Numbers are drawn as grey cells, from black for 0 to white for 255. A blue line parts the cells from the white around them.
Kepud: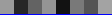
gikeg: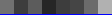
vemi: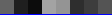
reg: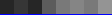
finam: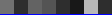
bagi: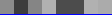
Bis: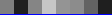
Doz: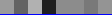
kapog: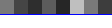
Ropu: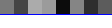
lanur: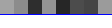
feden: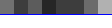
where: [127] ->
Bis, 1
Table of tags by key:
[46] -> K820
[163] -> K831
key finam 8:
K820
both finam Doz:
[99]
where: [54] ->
reg, 2
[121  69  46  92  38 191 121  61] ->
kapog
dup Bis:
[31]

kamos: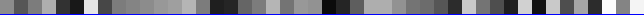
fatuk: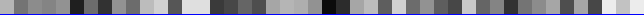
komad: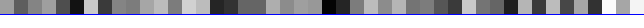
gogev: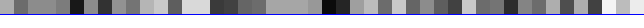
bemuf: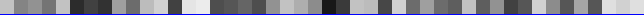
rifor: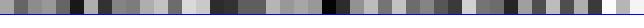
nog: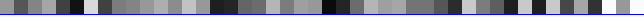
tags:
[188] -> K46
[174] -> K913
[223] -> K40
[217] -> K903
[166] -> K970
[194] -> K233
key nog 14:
K233
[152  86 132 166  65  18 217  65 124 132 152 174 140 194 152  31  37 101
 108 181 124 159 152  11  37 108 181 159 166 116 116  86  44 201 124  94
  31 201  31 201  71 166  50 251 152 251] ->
nog
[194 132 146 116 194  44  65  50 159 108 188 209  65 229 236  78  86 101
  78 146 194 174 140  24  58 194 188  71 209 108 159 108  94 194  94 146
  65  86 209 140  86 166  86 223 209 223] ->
bemuf
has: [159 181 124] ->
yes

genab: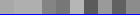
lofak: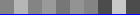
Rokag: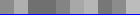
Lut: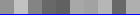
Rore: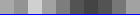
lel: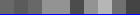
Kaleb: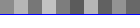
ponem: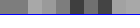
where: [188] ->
Rokag, 10
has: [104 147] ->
yes
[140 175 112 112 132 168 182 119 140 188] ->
Rokag
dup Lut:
[104]

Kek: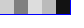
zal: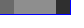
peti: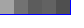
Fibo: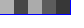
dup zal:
[142]
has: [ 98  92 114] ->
no
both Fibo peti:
[92]
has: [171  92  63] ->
no

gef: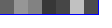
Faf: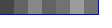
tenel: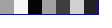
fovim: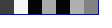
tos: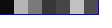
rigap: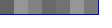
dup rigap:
[150]
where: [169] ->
fovim, 4
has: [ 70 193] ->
yes
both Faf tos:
[70]
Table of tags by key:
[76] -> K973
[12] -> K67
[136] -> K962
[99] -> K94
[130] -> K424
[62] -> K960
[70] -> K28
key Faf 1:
K28

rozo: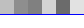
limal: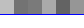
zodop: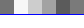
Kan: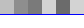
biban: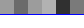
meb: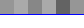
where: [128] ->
rozo, 3
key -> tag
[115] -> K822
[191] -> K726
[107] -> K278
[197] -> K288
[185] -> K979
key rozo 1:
K726
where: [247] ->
zodop, 2
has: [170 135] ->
yes
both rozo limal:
[191]
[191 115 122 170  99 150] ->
limal

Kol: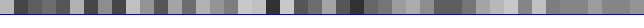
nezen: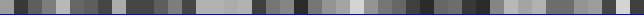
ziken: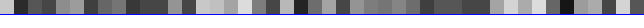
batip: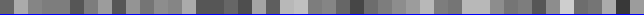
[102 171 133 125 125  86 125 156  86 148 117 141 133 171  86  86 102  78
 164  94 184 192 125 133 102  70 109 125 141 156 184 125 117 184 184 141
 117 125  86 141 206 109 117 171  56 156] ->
batip
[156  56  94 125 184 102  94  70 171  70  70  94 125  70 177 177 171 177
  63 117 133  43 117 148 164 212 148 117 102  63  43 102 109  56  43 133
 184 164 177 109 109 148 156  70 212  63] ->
nezen
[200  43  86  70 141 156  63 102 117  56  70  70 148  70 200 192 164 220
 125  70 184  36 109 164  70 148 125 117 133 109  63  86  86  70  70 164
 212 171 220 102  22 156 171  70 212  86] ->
ziken
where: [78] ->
batip, 18
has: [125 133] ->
yes
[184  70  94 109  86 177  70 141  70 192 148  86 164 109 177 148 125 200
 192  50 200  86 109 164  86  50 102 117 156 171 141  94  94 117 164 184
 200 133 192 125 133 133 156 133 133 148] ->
Kol

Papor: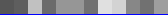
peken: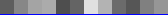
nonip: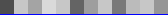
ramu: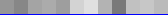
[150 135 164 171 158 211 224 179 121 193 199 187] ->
ramu
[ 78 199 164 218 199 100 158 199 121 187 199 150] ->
nonip
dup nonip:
[199]
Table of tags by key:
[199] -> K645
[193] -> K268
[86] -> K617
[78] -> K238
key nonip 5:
K645
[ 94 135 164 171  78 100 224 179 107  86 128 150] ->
peken

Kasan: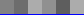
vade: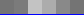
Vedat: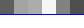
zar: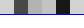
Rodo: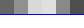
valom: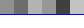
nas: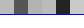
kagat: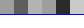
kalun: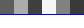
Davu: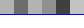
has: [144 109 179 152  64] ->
yes
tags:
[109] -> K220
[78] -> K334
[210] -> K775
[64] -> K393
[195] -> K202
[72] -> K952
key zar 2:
K952
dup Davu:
[179]
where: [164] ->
Vedat, 2
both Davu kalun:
[64]
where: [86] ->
nas, 2

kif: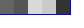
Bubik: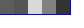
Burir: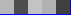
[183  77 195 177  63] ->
Burir
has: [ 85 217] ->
yes
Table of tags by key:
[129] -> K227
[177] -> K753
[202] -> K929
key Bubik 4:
K227

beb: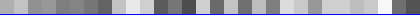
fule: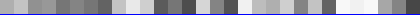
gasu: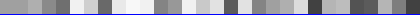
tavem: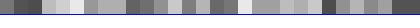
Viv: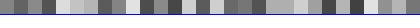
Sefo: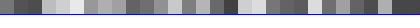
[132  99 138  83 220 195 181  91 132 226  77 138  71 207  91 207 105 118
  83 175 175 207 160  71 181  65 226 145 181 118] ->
Viv
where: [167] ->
fule, 28
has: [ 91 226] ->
yes
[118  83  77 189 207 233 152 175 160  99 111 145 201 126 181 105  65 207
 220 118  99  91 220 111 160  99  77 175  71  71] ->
Sefo
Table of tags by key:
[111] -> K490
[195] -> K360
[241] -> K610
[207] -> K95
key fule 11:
K95
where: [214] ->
fule, 15
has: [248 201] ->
no

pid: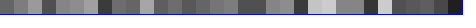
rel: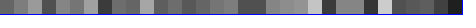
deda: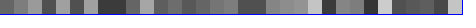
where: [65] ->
rel, 32
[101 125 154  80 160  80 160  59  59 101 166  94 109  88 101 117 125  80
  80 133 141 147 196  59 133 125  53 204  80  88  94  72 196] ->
deda
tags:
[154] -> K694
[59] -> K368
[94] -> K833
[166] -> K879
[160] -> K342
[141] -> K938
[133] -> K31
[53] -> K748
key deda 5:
K342

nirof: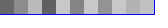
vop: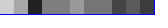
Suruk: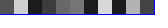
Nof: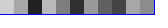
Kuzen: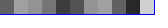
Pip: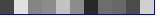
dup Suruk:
[27]
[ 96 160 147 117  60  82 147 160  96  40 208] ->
Kuzen
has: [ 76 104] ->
no
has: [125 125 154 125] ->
no
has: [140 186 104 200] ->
no
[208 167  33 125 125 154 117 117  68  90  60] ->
vop
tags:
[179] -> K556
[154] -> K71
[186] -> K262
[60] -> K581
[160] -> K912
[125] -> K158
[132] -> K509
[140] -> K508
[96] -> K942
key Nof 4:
K262

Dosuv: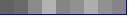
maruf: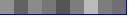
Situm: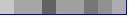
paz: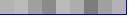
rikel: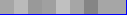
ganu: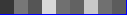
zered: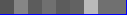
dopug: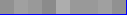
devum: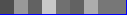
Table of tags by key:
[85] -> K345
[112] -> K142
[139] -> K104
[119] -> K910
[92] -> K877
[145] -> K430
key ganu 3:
K345
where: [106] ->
Dosuv, 2
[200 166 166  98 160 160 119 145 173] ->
Situm
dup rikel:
[166]
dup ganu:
[112]

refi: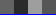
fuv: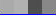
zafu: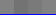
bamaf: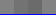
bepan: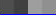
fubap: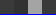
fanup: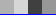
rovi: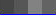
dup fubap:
[58]
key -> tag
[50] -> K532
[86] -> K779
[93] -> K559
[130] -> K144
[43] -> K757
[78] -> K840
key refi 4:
K779
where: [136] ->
fuv, 4

